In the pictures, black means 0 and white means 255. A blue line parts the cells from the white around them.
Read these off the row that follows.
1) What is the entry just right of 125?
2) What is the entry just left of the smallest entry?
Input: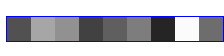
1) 37
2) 125
